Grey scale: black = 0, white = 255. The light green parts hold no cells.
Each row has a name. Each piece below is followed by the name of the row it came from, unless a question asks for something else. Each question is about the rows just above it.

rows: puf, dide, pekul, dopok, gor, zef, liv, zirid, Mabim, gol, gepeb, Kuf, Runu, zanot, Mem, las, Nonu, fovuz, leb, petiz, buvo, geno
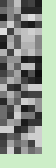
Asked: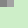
dide
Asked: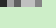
zef
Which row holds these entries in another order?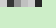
Runu
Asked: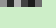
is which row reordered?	Kuf
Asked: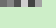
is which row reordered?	geno

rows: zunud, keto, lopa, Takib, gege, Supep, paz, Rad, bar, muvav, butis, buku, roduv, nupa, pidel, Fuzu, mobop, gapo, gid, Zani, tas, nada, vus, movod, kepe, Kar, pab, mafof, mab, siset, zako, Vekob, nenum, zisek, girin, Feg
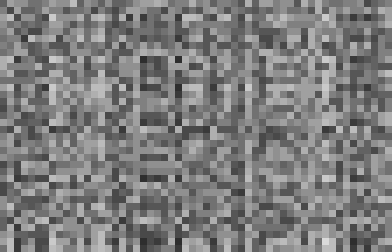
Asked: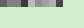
Feg
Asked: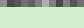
mobop
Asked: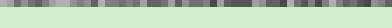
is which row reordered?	mobop

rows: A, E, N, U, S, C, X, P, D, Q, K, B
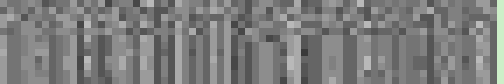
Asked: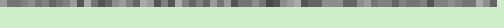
C
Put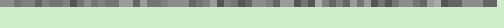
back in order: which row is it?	X
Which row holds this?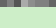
A
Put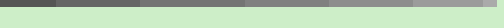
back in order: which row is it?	N
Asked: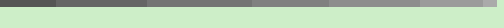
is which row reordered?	E
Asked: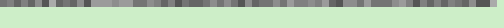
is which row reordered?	X
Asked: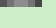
B

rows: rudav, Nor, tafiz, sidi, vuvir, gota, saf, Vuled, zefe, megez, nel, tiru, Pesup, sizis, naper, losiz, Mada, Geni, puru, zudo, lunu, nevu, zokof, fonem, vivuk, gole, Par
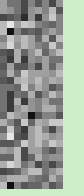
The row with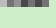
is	fonem
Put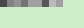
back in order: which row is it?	nevu
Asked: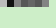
vuvir
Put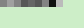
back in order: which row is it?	vuvir
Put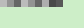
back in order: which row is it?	Vuled
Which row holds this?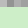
tiru

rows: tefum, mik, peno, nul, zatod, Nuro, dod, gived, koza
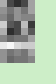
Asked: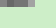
Nuro
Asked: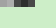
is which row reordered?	tefum
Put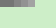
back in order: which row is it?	gived
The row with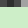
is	tefum
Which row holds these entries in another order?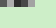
zatod

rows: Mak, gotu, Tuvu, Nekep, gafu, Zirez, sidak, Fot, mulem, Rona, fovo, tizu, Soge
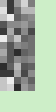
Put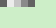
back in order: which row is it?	tizu
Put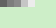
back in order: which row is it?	Tuvu
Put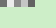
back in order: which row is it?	Zirez
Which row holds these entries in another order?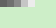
Zirez
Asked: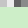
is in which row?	tizu
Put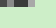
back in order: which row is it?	fovo
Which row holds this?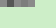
mulem

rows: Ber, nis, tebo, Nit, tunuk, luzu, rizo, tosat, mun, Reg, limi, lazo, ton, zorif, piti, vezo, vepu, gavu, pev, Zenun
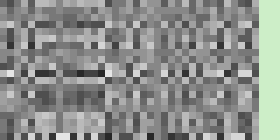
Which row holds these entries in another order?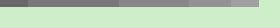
ton
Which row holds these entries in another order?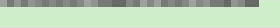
tebo
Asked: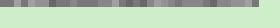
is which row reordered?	tosat
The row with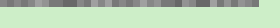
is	tebo
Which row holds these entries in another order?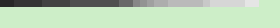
limi
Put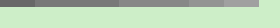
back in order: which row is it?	tebo
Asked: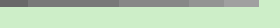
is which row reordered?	tosat

